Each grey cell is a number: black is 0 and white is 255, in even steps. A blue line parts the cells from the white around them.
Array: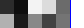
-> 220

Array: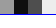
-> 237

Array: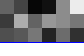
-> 16

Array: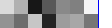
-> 88

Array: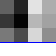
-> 173

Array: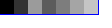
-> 92

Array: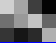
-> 3

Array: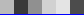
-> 209

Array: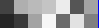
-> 196
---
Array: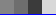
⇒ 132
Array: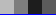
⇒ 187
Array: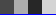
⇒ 72
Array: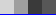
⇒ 213
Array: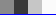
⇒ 138
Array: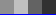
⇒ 143
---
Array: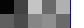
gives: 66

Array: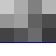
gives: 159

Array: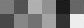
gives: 82

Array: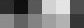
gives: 16

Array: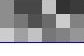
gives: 119

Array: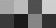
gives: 187

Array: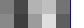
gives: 72

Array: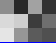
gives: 206

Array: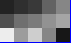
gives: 111

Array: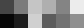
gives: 123
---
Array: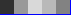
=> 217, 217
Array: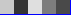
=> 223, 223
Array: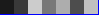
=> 120, 204
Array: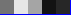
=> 165, 230
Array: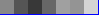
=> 103, 212
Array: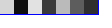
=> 58, 226
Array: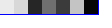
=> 111, 235
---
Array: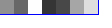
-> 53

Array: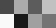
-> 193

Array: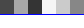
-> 245

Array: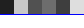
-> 109

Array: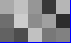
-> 56

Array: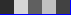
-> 193

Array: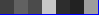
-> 199

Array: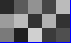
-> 70

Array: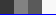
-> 248

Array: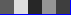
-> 149
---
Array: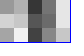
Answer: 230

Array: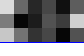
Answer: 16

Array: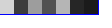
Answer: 181

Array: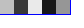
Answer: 150

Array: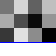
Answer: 171

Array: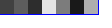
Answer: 124

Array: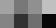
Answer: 132

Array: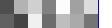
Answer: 252

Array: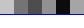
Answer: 12
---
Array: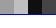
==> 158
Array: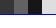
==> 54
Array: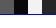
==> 90
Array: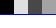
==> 1
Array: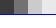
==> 59
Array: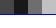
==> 70
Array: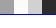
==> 162
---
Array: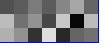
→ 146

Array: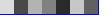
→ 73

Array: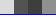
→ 83

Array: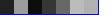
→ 156

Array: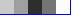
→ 159

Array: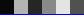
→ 179
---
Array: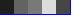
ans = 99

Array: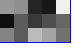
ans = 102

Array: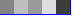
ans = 154

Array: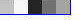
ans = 164

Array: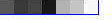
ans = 87

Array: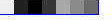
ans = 107
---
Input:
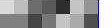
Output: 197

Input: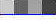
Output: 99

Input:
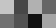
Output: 82

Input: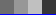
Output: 151

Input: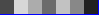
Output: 194

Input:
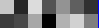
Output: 178

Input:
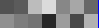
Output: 156

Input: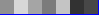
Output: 196

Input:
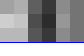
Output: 56

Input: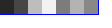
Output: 124
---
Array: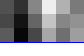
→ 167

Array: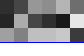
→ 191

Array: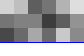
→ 106

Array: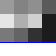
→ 100

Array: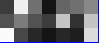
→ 39

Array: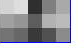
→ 57

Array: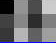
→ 181

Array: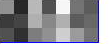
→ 207

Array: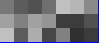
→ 129
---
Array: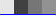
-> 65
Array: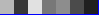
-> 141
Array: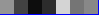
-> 212
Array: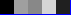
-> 136
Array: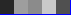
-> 139
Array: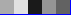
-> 26
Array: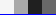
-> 169
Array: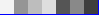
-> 85
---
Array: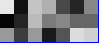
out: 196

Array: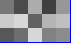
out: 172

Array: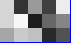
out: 154

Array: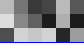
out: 57

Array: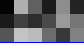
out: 96

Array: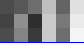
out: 110

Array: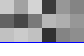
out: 212

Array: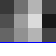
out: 180

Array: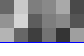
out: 126
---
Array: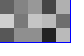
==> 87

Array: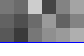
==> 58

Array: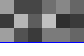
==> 82

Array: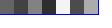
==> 130

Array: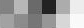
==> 140

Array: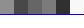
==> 72
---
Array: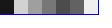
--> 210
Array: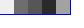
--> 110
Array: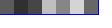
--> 48
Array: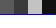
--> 58
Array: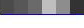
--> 87
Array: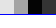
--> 164
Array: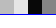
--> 229
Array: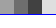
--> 110
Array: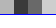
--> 58
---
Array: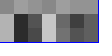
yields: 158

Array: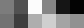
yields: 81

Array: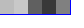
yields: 200

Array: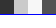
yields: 202

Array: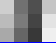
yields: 113

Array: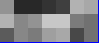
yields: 40

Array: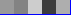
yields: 131

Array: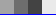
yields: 110
